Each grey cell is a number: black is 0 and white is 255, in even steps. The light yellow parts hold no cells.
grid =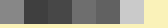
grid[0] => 135
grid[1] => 63
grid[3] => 110

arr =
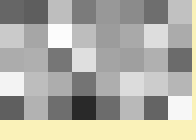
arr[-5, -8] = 102
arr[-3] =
[172, 175, 118, 223, 164, 159, 176, 107]
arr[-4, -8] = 202
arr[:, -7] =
[94, 166, 175, 189, 178]
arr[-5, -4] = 152
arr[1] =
[202, 166, 252, 189, 156, 169, 221, 171]
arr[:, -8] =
[102, 202, 172, 243, 95]

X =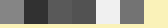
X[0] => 133
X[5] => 115

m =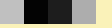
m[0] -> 192
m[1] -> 3
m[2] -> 29

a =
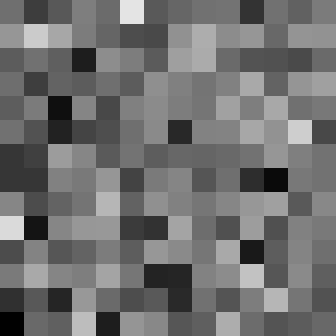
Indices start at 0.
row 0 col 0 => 111
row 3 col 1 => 62
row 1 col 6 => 73
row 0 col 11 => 113
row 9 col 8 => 109
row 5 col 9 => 131
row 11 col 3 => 126
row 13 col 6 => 136
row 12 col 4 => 106
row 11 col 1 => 169
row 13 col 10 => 108
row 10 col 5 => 93
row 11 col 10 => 194
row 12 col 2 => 37
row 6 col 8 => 101
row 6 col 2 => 156
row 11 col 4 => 164
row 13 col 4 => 29
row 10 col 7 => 138
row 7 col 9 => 111
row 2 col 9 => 106
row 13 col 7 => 86
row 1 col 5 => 77
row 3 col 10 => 169
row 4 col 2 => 15
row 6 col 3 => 134
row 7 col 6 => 122
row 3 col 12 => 149
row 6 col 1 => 64
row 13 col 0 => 1
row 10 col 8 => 118
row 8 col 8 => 118
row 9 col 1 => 20
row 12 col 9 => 84
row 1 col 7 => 145
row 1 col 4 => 101
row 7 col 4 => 150
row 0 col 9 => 115
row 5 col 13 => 72

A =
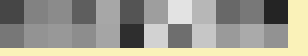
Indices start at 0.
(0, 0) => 70
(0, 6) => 158
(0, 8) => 183
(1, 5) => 46
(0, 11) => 36
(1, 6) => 210
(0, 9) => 104

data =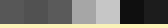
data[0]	87
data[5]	15
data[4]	198
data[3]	166

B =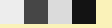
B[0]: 237
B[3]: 19

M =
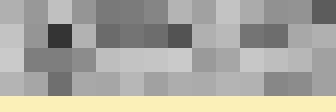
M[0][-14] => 176
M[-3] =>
[196, 149, 53, 177, 107, 116, 110, 83, 175, 185, 116, 109, 169, 175]
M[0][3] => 149
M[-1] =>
[180, 166, 111, 168, 166, 181, 159, 174, 171, 180, 178, 136, 140, 161]
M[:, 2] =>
[191, 53, 125, 111]
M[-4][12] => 146
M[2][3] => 140
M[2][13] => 160
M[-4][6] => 132
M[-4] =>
[176, 151, 191, 149, 120, 122, 132, 180, 159, 195, 171, 145, 146, 92]
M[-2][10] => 199
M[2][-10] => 189

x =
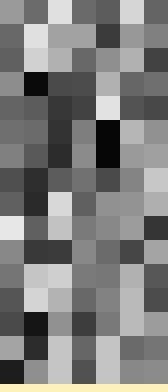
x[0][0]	154
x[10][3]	136
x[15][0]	29
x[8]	[97, 42, 217, 96, 144, 147, 175]
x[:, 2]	[223, 161, 177, 73, 54, 51, 43, 93, 217, 193, 59, 206, 178, 145, 197, 198]
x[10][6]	164
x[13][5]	187
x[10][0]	135
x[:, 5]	[215, 153, 176, 101, 83, 182, 154, 132, 147, 157, 69, 177, 186, 187, 105, 136]
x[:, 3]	[106, 161, 103, 75, 66, 126, 139, 113, 96, 122, 136, 122, 103, 60, 101, 81]
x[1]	[104, 223, 161, 161, 58, 153, 128]
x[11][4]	119
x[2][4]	143
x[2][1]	209
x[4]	[100, 93, 54, 66, 225, 83, 72]
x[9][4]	135
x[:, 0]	[154, 104, 97, 141, 100, 111, 128, 79, 97, 232, 135, 117, 85, 73, 164, 29]
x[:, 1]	[108, 223, 209, 9, 93, 108, 89, 45, 42, 97, 57, 198, 213, 22, 44, 143]
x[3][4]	177
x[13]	[73, 22, 145, 60, 121, 187, 157]
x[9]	[232, 97, 193, 122, 135, 157, 53]
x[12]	[85, 213, 178, 103, 130, 186, 75]

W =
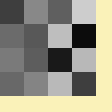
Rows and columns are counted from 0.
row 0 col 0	62
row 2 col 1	93
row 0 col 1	136
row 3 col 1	132
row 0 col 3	205
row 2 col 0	122
